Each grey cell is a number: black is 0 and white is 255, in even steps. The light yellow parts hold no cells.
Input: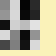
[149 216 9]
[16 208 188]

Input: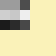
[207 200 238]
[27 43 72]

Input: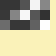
[56 133 247]
[108 55 56]

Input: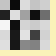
[33 222 161]
[245 15 212]

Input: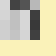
[213 193 215]
[207 192 215]

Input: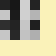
[198 27 208]
[47 35 198]
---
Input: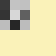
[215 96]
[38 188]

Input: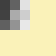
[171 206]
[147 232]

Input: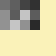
[92 196]
[197 145]

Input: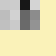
[210 103]
[202 106]

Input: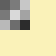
[217 163]
[109 44]

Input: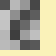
[143 72]
[71 104]

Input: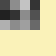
[51 140]
[140 159]
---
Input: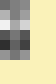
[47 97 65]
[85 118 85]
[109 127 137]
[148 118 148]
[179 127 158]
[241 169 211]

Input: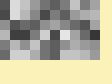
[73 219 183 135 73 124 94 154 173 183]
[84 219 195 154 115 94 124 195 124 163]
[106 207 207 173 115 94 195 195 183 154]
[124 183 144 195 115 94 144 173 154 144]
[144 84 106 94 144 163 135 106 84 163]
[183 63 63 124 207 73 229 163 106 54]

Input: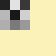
[34 226 56]
[174 122 153]
[184 24 208]

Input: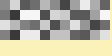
[120 57 246 246 78 213 203 89 89 161 246]
[129 57 235 235 78 194 194 99 89 173 224]
[139 213 89 110 184 139 69 161 235 173 99]
[224 184 129 110 203 78 150 224 150 69 110]

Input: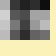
[176 55 33 45 14]
[187 87 45 99 111]
[197 120 64 153 187]
[209 87 76 164 164]

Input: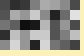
[46 191 150 202 202 83 126 191]
[74 46 56 126 171 162 138 74]
[83 171 150 202 138 34 107 225]
[116 95 15 24 182 83 150 74]
[138 213 150 34 213 116 95 65]

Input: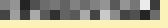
[68 159 59 170 89 48 99 89 170 68 201 139 68 80 36 108]
[129 148 36 80 108 118 99 129 108 129 148 89 148 118 235 59]
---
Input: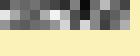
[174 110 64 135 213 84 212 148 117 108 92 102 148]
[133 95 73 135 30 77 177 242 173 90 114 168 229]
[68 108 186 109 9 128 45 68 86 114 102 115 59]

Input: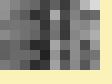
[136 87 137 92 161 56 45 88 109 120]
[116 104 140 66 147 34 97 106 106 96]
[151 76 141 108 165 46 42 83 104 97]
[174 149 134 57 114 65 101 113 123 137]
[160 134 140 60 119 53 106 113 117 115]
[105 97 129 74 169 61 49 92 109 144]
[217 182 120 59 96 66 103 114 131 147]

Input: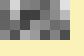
[77 130 83 155 173 83 136]
[120 109 137 147 71 112 99]
[186 139 114 63 62 176 98]
[224 143 97 124 130 214 133]

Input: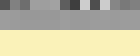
[156 156 155 156 156 154 154 157 154 154 154 154 155 157]
[156 156 155 157 155 154 154 156 152 153 152 152 155 156]
[128 121 134 204 78 205 62 94 162 158 159 110 129 84]

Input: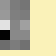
[113 124 109]
[137 137 3]
[160 134 226]
[124 127 153]
[117 124 149]

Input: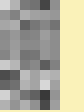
[158 73 145 175 148 177]
[148 57 97 116 158 210]
[161 215 164 178 112 101]
[177 187 163 189 93 76]
[129 93 136 126 182 202]
[141 150 118 116 159 133]
[141 150 138 139 155 141]
[141 157 133 130 151 139]
[115 134 119 98 173 166]
[151 157 161 174 130 150]
[143 69 114 122 179 215]
